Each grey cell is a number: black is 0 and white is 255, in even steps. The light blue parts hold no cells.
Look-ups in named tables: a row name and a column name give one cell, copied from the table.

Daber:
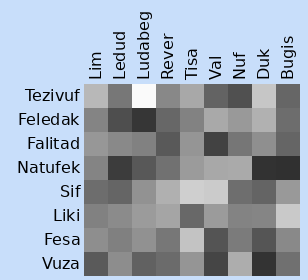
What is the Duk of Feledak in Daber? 177
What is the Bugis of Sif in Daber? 153
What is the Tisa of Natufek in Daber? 155
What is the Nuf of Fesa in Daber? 123
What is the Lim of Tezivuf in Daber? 184
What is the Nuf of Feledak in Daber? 153
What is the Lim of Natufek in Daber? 132
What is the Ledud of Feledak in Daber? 78
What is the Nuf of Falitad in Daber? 118
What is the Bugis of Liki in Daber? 201
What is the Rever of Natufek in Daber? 113

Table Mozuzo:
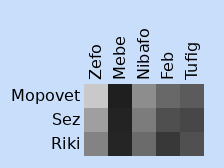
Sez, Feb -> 79
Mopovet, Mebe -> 31
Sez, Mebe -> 35
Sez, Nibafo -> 124
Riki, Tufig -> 80
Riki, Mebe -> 37
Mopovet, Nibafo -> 141
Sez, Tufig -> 71

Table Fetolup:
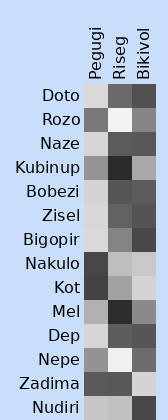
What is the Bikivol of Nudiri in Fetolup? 72
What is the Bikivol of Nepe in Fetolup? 108
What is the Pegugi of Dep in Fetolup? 214
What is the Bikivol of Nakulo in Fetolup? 200
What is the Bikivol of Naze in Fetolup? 88
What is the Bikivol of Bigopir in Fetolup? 72
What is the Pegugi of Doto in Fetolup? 217
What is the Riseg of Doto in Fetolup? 106
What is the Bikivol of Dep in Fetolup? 86
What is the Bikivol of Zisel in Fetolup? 84
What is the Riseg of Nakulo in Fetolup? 190
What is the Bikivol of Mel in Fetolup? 138
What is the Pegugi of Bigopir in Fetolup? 217

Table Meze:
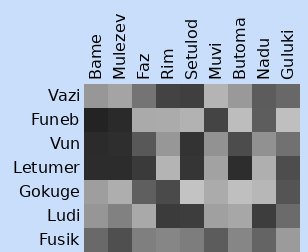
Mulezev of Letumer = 44
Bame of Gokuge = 158
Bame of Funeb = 35
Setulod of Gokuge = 195
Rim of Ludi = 59
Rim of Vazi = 67
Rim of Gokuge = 74
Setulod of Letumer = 53
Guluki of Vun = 113
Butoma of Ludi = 167
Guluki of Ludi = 107
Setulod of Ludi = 61
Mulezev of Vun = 46
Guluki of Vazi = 104
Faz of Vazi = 116
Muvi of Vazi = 180
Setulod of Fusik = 125
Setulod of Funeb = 178
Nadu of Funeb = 93
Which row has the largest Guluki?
Funeb

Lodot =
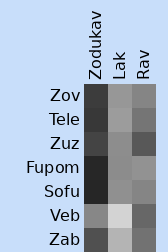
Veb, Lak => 211
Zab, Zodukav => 80
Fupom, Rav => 146
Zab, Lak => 180
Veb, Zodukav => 135
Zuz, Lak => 141
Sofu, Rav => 133
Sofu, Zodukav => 38
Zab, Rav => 114
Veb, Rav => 103
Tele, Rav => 117
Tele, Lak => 156
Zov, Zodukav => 60
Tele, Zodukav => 56
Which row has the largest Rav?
Fupom

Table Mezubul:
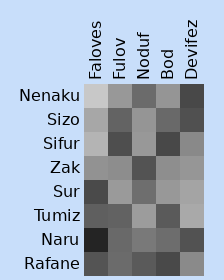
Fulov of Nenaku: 152
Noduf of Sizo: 149
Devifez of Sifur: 137
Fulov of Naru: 105
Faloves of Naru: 36
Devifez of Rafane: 138
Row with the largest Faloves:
Nenaku

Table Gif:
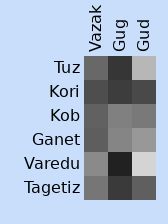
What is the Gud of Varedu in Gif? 212
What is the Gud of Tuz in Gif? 183
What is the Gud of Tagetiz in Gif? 95
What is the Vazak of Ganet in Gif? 94
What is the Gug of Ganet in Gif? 133
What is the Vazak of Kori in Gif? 78
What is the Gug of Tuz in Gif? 54
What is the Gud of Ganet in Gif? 152
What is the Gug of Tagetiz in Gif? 58
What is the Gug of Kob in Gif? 128
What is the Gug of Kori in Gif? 61
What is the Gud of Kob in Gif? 121
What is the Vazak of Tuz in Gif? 104
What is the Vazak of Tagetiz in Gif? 118
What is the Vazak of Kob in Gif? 97
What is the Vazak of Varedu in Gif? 138
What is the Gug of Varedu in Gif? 33
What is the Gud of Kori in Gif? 73

